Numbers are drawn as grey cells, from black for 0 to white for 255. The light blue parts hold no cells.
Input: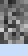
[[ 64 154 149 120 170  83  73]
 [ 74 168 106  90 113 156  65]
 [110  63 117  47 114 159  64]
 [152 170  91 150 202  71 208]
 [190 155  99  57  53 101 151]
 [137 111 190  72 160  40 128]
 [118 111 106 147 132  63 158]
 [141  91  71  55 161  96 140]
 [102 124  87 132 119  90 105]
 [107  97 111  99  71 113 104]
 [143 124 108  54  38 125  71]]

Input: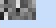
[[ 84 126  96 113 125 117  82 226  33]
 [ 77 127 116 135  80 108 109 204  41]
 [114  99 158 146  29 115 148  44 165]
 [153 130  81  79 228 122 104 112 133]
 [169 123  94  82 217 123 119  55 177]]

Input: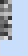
[[ 88 220 182]
 [185  59  71]
 [174 138 113]
 [ 91  51  92]
 [216 102 115]
 [ 51 146  94]
 [188 193 176]
 [120 137 109]
 [113 203 141]
 [185  98  49]]

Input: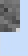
[[207 116  85  76  89]
 [111 120 117  85  93]
 [ 73  79 103 126 116]
 [118  80  92  92 119]
 [110  98 100  99  83]
 [120 105 123  59  98]
 [107 112 104 106  81]
 [121 121 114 108 124]]

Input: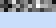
[[148 115 108  58 106 113  67 173 112  47 178 138  20 151]
 [135 142 178 178 254 111 195 131  71 171 126   8  64  65]
 [ 15 135 150 106 222 123  47 144 116  62 224 109  29 119]]

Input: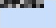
[[ 20 110  11 114  81  36 197  73 159  68  42]
 [148 142  39  73  95 191  33  24  67  34 153]]
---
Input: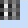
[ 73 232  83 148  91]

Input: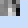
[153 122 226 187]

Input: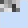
[ 81 183 228]

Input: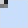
[206 132]

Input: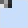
[102 141]

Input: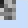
[ 32 127  90 167]
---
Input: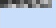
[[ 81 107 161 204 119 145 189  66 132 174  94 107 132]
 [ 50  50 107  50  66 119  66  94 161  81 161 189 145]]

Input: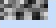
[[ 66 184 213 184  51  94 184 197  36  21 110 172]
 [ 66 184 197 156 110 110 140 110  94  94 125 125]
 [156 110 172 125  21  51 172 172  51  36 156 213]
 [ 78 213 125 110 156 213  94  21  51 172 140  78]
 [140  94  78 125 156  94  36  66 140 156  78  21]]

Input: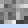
[[ 79 177 191 235  63  63  79]
 [161 145 145 105 161 145 161]
 [145 132 132 120 161 145 132]
 [191  91 120 145 177 206 220]
 [120 145 105 105 191 145  63]
 [105 145  91 120 191 145 145]]

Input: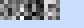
[[175 123 149 205  65 249  34  34 149 107  34 205  92 149  78]
 [175  92 123 149 107 189  78  20 162  49  20 220  65  92 136]
 [ 78 189  92 123  92 107 136  65  92  20  65 220 220 205 123]
 [ 78 162  49 123 175  65 162  92   5  49  92 162 220 175 136]
 [149 136  34 136 107 236 107  49 162  65  49 205 123 162  78]]

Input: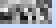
[[148 160 202 202 217 174 174 187 217  88 119  76  88]
 [160 187 174 148 119 148 160 148 174 104 104 174  76]
 [217 247 119 133  64 133 231  64 133 217  52  76 202]
 [104 119 104 160 174  88  88 187 119 187 133 148 104]
 [ 52 104  76 119 148  39 148 187 133 202 104  76 174]
 [ 39  24  39 133 187  24   8 217  24 202 231  88 160]]

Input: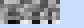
[[ 95 197 185 185 169  81 107 107 169 185  95  81 169 169  81]
 [169 137 137 123 137  95 153 123 107 107 153 123 107 169 123]
 [123 137 123 107 123 123 185 153 137 123  81  81 153 137 185]
 [153 169 107  95 153 185 137 123 123 107  95 153  95 107 107]
 [169 137  68  81  95 153 153 169  68  68 197 153  68 185 137]
 [197 137  10  10  38 226 238 211  24  24 211 226  24 211 238]]

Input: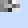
[[129 175 187  99 144]
 [144 159  85 246 219]
 [129 113  42 219 231]]
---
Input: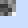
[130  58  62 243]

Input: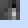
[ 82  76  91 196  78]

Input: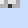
[235 184]

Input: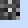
[ 82  89 214  90 150]

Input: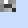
[156  57 181]

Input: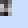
[ 78  76 198]

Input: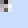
[134 191 233]
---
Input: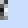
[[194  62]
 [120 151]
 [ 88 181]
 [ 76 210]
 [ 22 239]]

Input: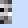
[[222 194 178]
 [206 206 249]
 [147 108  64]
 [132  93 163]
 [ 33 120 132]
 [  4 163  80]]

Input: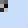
[[177  15]
 [119  92]
 [ 40 192]]

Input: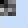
[[194 111 156 111]
 [ 98 126  57  72]
 [ 72  41  85  85]
 [  2  57 126 140]]

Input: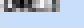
[[230  85 204  45  59   4  98  30 142 180 245 192 216  72 154]
 [216  85  59 114 180 114 166  98  72 126 126 142 166  85 154]
 [192  98 230  85  45  18  72  59 166 204 245 180 192 114 142]]

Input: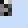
[[134 146  46]
 [120  34  90]
 [106   6  76]
 [ 18 232 188]]
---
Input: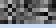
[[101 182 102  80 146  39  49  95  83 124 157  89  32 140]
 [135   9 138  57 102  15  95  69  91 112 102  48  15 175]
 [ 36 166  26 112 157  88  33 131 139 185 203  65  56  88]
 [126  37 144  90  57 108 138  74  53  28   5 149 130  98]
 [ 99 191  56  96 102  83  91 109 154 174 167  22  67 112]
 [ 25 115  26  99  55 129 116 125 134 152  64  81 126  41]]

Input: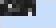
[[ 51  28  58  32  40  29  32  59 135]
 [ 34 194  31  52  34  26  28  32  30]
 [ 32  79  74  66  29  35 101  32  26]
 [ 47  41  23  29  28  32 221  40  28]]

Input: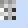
[[178 147 179 144]
 [219 185 204 164]
 [112 184  47 253]
 [225 182 211 204]
 [105 180  49 251]]

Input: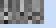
[[161  77 117  98 178 106  98 148 144 117  77]
 [149  76 118  92 186 106 116 145 143 120  86]
 [178  90 115  97 184 111 100 142 155 110 107]
 [ 50 155 115 131  51 126 150  76  79 116 159]
 [201 138 106 129 111 123  54 120 151  92 141]
 [ 29  97 124 100 121 110 184 106  83 136 103]]

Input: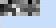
[[170  16  86 103 128 150   5 140  81 177]
 [ 61  92 204 139 117 116  86 110 158  23]
 [ 63  57  58 235  99  74  85  77  97  38]
 [149 217  69 191 172 172  60 171 153  91]]

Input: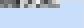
[[123 115 102  50 207 191  81 184 243 130  75 132 193 224 102]
 [112 162 111  88 210 116 193 210  97 164 169 138 138 150 142]]
